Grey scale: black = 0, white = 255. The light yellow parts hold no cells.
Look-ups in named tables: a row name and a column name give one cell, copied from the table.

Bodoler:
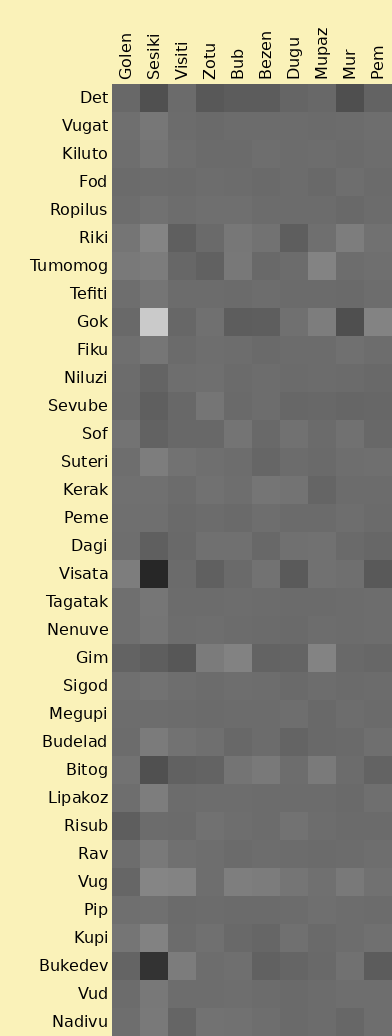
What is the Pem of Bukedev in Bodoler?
92
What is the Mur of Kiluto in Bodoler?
107
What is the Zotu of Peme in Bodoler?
108
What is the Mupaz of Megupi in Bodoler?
105
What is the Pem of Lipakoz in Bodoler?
111
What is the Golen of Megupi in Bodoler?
109
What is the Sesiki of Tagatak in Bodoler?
118
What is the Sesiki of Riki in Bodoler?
132
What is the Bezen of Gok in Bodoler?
94
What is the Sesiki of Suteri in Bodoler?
125

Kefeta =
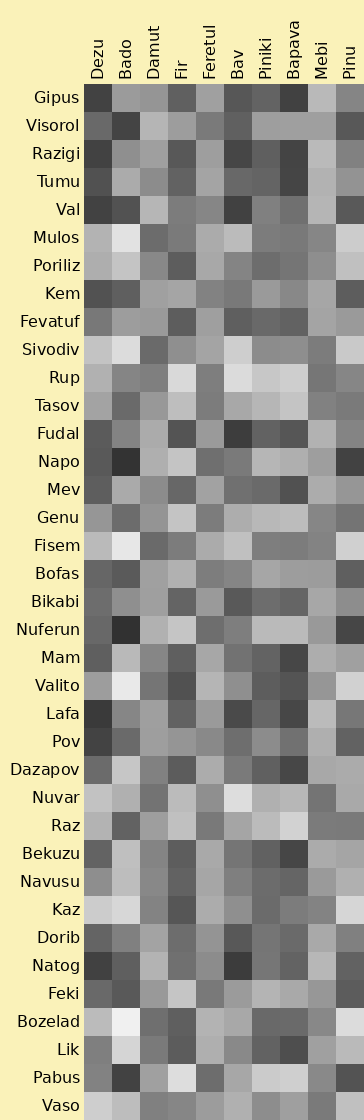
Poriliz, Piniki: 109
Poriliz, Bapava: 117
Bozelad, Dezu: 187
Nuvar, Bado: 176
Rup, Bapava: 206
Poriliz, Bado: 196
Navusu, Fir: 98
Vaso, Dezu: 206
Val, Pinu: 89
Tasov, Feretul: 124
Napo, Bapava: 175
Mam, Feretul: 167
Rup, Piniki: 199
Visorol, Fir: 157
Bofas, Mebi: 156
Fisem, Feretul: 171
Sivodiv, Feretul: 164
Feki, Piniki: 180
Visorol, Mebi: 159
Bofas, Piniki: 166

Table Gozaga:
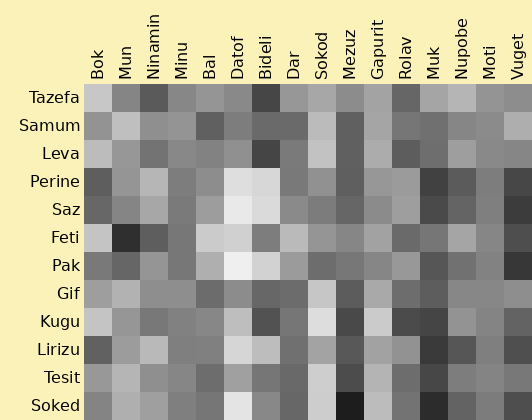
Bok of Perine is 94
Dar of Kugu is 118
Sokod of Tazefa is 167
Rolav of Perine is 155
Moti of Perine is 125
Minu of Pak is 119
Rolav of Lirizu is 146
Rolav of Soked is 115
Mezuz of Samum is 96
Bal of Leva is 130

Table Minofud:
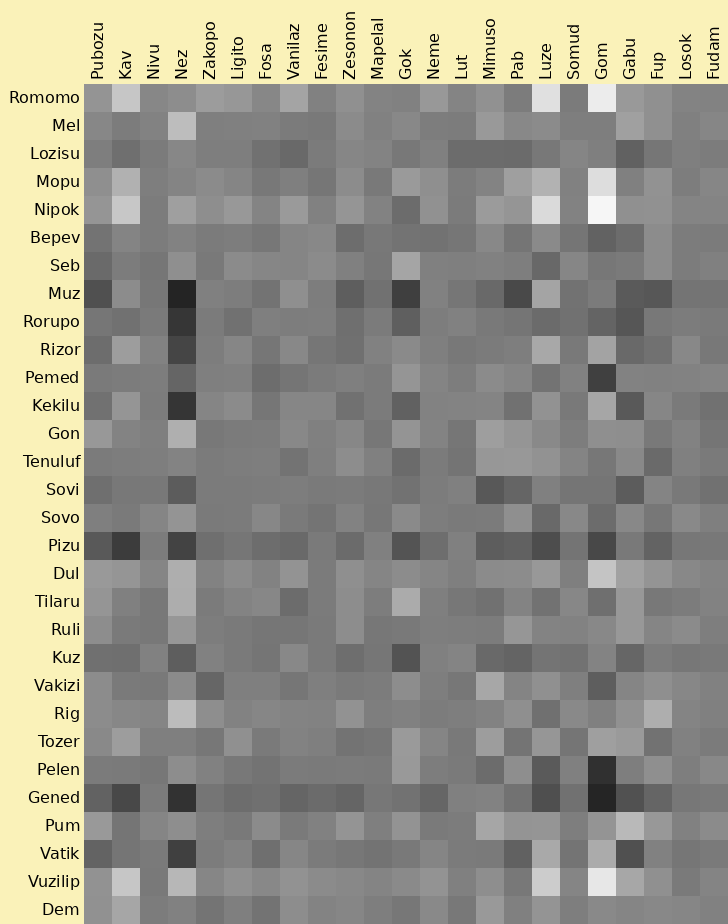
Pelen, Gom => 48
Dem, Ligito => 127
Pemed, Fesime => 123
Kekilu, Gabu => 89
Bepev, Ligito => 125
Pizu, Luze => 77
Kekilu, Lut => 131
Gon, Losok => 130
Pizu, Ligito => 118
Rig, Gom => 128
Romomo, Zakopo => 156
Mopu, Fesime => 118
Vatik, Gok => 121
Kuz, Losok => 119
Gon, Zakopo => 120
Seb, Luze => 104
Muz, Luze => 164

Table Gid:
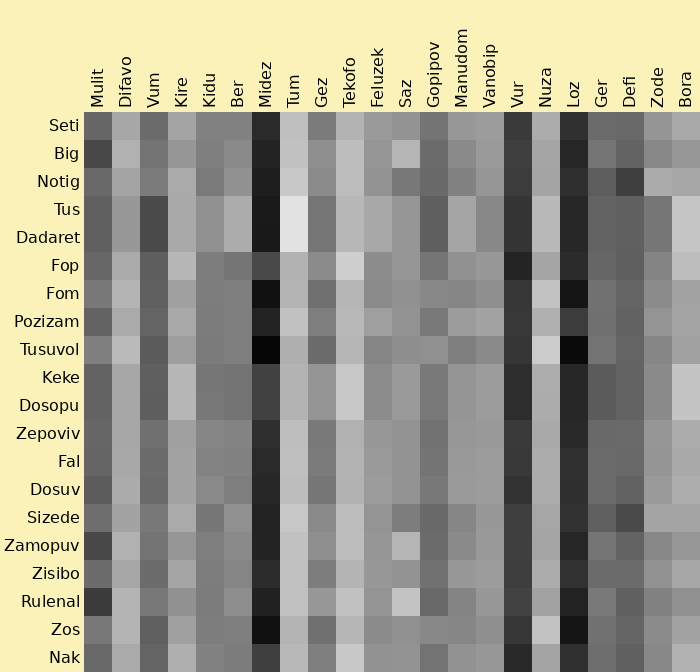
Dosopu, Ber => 115
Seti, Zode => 149
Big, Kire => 150
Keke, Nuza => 173
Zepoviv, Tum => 190
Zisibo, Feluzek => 152
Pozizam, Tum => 193
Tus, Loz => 39
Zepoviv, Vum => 112
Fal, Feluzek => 154
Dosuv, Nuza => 172
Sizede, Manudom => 134
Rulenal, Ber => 142
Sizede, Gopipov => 105
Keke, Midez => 65
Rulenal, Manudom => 132
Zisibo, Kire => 165
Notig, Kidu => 122
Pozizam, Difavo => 170
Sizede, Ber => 144

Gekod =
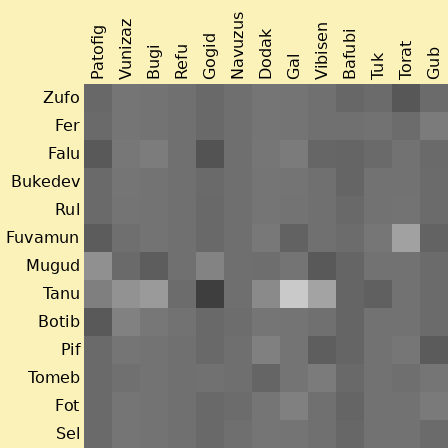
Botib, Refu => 114
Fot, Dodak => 117
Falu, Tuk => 106
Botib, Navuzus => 109
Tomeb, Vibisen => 123
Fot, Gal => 128
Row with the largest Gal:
Tanu

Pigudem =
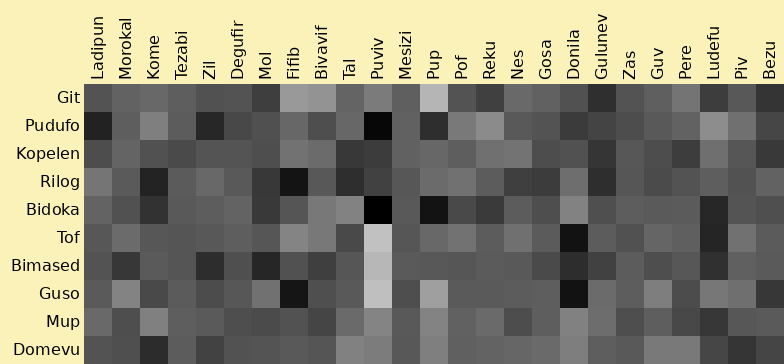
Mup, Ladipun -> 105
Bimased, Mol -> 38
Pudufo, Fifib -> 103
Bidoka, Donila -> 130
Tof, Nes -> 112
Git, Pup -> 181
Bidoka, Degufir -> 99
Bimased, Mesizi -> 90
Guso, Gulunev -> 107
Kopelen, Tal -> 56
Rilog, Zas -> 86
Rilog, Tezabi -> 91
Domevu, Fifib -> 89
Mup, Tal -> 106
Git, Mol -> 62
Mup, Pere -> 72

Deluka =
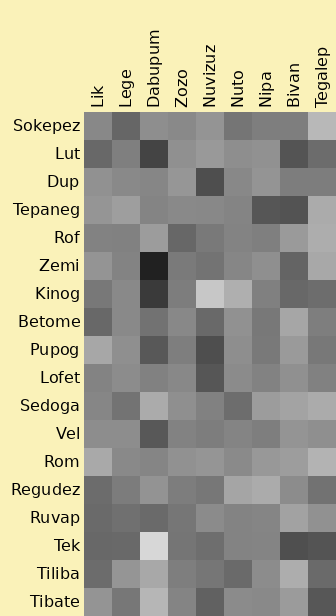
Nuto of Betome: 145
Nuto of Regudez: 165
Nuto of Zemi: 134
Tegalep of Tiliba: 106
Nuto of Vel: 132
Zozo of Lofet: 136
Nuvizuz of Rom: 149

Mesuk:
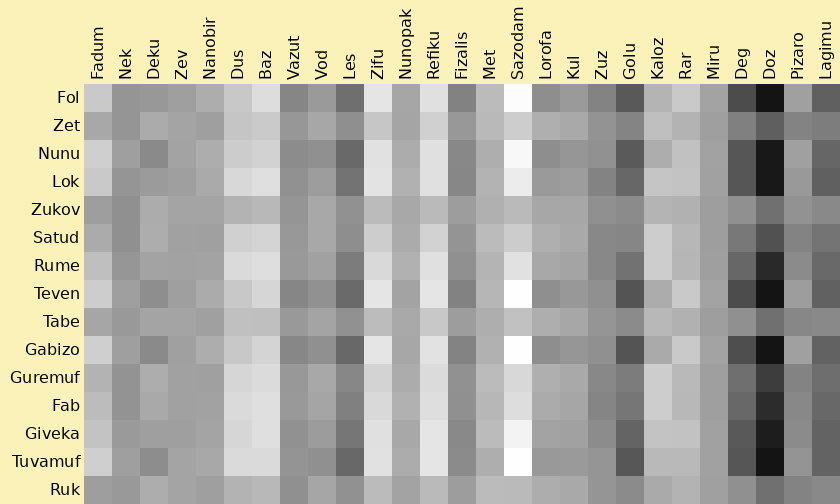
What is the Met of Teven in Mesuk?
182
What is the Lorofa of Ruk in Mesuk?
173
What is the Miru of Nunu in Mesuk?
162
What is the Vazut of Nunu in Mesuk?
140
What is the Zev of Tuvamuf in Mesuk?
164
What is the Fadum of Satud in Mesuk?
171
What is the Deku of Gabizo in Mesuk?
138
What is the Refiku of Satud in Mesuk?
210
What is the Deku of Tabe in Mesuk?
164
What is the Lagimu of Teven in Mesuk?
97
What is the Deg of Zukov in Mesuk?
144
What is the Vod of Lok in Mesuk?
157

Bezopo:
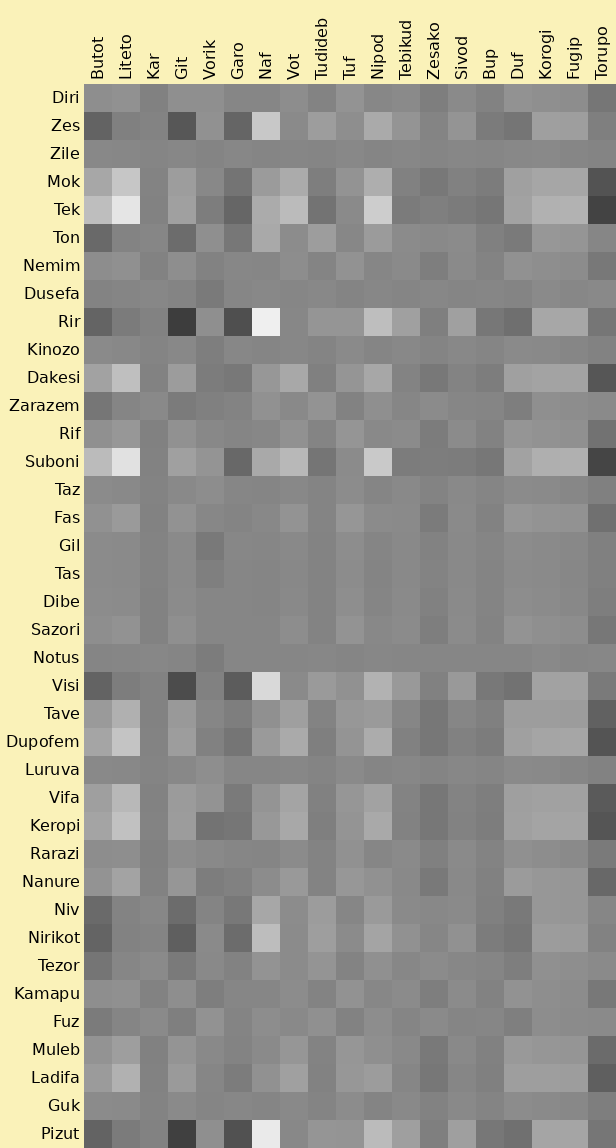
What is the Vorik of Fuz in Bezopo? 146
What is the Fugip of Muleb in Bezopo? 149
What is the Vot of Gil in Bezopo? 137
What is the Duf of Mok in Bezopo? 160
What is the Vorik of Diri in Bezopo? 143
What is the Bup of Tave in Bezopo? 128
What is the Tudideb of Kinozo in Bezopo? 132
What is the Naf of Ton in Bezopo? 169
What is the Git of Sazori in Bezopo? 143
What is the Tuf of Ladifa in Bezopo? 151
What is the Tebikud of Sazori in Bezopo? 139
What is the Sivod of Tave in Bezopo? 134
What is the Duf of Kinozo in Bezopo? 138
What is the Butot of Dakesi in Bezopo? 162
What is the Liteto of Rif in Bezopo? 151
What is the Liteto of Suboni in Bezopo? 225

